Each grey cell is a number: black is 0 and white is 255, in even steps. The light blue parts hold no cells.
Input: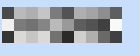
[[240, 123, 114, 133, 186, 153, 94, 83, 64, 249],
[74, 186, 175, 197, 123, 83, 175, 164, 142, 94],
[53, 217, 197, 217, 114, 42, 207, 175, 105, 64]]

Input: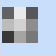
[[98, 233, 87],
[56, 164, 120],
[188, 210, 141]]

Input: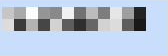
[[220, 58, 179, 70, 210, 93, 47, 102, 210, 220, 93, 24],
[198, 170, 252, 149, 137, 241, 113, 188, 125, 230, 159, 35]]

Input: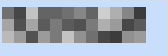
[[186, 155, 81, 155, 122, 195, 145, 112, 71, 60, 145, 155],
[165, 81, 165, 91, 122, 91, 81, 122, 175, 155, 71, 91],
[112, 71, 195, 100, 100, 112, 134, 100, 206, 175, 134, 60]]

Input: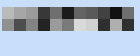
[[144, 78, 132, 36, 155, 122, 218, 209, 47, 175, 47],
[186, 166, 155, 56, 111, 27, 100, 90, 66, 18, 111]]

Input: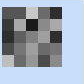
[[57, 169, 26, 138, 169],
[46, 95, 129, 159, 46],
[189, 107, 150, 76, 138],
[76, 118, 159, 107, 118],
[85, 85, 200, 107, 46]]

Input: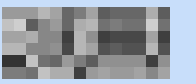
[[194, 206, 93, 135, 154, 103, 173, 182, 113, 124, 113, 113, 206, 113],
[124, 124, 113, 194, 173, 173, 63, 154, 163, 154, 154, 163, 135, 163],
[182, 182, 135, 135, 144, 72, 182, 163, 82, 93, 82, 82, 182, 82],
[154, 154, 154, 182, 163, 103, 124, 163, 93, 103, 103, 103, 173, 93],
[163, 163, 173, 135, 135, 63, 182, 144, 63, 72, 72, 72, 163, 63],
[51, 51, 194, 113, 103, 154, 124, 93, 144, 144, 144, 144, 63, 144]]

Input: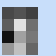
[[73, 83, 64],
[151, 192, 102],
[93, 225, 111],
[18, 161, 120]]

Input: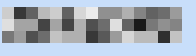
[[120, 155, 80, 109, 195, 176, 176, 56, 89, 155, 214, 186, 186, 47, 195],
[205, 56, 98, 186, 205, 98, 214, 235, 144, 144, 176, 132, 98, 109, 155],
[223, 164, 164, 68, 164, 68, 176, 80, 109, 223, 98, 25, 120, 144, 132]]
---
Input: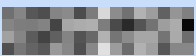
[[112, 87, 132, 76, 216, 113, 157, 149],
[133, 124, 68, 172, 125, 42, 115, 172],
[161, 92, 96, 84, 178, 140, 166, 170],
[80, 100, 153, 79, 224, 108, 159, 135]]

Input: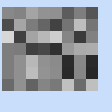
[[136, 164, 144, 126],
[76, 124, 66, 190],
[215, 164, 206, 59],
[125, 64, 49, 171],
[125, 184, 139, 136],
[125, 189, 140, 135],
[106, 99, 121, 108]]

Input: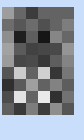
[[157, 60, 99],
[109, 108, 100],
[142, 94, 134],
[162, 66, 73],
[155, 75, 94],
[85, 98, 54],
[47, 159, 130],
[76, 100, 48],
[95, 125, 142]]

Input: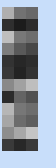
[[175, 104],
[47, 44],
[190, 109],
[125, 71],
[51, 45],
[56, 51],
[137, 190],
[43, 81],
[182, 109],
[166, 94],
[141, 196],
[58, 57]]

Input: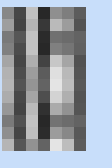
[[135, 193, 143, 92],
[158, 181, 186, 83],
[121, 194, 112, 99],
[128, 194, 128, 97],
[165, 174, 199, 82],
[178, 157, 223, 85],
[181, 148, 228, 88],
[172, 165, 211, 83],
[151, 186, 171, 85],
[122, 194, 115, 99],
[143, 190, 156, 88],
[181, 146, 228, 92]]

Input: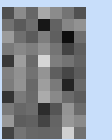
[[80, 102, 139, 81],
[114, 110, 98, 146],
[155, 91, 95, 110],
[122, 126, 116, 94],
[56, 106, 126, 99],
[128, 114, 94, 92],
[124, 104, 122, 105],
[51, 106, 137, 92],
[121, 109, 85, 107],
[152, 97, 100, 138],
[67, 103, 103, 112]]

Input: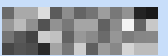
[[106, 169, 91, 100, 157, 146, 25],
[152, 144, 146, 165, 97, 243, 200],
[116, 67, 193, 152, 107, 124, 135],
[71, 78, 164, 205, 156, 212, 188]]
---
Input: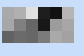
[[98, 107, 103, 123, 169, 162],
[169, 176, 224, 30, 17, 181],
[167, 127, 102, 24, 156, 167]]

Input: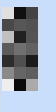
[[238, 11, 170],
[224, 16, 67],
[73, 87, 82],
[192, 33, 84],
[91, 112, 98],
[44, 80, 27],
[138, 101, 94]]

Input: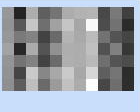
[[143, 93, 190, 107, 155, 193, 172, 253, 71, 110, 45],
[151, 36, 173, 95, 116, 172, 178, 180, 72, 121, 64],
[147, 88, 198, 111, 161, 197, 166, 248, 77, 114, 43],
[151, 122, 131, 67, 106, 180, 169, 187, 114, 84, 69],
[163, 40, 171, 84, 145, 174, 173, 192, 82, 128, 55],
[149, 115, 130, 67, 107, 175, 173, 185, 111, 84, 76],
[146, 69, 202, 135, 168, 202, 167, 214, 95, 117, 44]]

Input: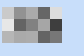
[[182, 170, 172, 100, 119],
[202, 146, 170, 102, 221],
[231, 100, 129, 166, 62]]

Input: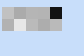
[[178, 231, 186, 173, 186],
[193, 171, 181, 180, 19]]

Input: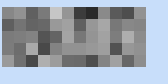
[[154, 112, 72, 175, 156, 108, 106, 78, 132, 161, 103, 141],
[135, 146, 96, 122, 198, 149, 60, 42, 138, 90, 78, 146],
[95, 116, 100, 104, 153, 161, 96, 151, 167, 120, 136, 133],
[123, 126, 131, 84, 100, 164, 119, 148, 162, 125, 174, 140],
[124, 109, 169, 73, 131, 146, 146, 152, 158, 82, 151, 145]]

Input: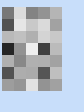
[[157, 149, 226, 147, 161],
[120, 219, 131, 147, 181],
[82, 230, 201, 218, 162],
[185, 192, 176, 212, 200],
[37, 146, 238, 64, 187],
[176, 136, 176, 175, 162],
[82, 173, 171, 85, 191]]
